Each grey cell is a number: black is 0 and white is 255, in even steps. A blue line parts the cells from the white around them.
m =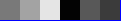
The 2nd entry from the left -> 163
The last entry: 59
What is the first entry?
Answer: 121

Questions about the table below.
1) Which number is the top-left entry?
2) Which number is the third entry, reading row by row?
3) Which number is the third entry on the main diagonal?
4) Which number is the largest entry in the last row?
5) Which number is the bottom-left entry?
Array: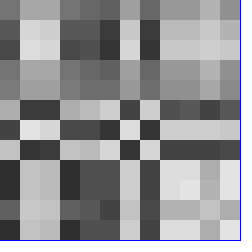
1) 116
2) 167
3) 214
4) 227
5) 47

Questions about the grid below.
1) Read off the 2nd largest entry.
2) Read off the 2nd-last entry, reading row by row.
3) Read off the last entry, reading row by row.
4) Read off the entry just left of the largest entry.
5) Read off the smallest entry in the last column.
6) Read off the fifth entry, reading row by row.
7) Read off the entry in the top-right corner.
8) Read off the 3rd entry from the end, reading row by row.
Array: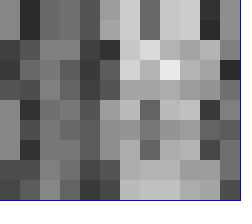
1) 217
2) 164
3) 77
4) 179
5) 43
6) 84
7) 142
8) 172

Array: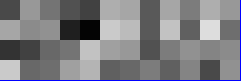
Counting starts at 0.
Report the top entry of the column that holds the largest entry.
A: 174
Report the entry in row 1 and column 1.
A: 139
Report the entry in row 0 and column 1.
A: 152
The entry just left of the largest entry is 96
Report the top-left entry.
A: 73
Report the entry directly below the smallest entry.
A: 194
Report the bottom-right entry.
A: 145
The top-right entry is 152
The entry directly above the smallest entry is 65
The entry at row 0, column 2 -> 116
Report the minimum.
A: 4
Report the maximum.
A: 221
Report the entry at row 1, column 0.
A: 166
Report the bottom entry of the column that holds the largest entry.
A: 73

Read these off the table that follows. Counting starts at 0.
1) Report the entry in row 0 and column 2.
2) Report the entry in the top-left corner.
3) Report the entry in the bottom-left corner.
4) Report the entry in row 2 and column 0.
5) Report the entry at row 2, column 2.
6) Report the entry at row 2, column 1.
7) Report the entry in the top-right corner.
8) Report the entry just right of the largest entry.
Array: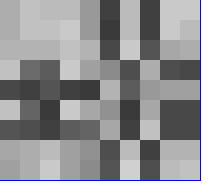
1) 187
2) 173
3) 160
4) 179
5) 179
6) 179
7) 201
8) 78

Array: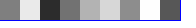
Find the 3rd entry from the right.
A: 141
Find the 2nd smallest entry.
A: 87
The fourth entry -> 114

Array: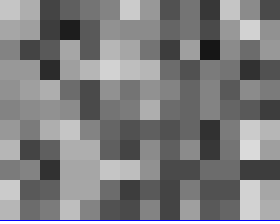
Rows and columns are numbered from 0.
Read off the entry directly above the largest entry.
203
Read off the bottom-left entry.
182
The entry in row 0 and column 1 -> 174
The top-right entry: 74
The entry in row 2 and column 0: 131
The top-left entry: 197
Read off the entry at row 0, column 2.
68
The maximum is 218
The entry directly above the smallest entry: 74
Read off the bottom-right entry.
174
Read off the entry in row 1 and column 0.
166
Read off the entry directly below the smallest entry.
123
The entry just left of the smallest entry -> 159
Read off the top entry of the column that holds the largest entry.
139
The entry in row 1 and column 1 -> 159
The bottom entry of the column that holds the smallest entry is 89
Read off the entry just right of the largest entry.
159
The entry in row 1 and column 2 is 61
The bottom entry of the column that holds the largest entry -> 210
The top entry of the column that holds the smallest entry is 55
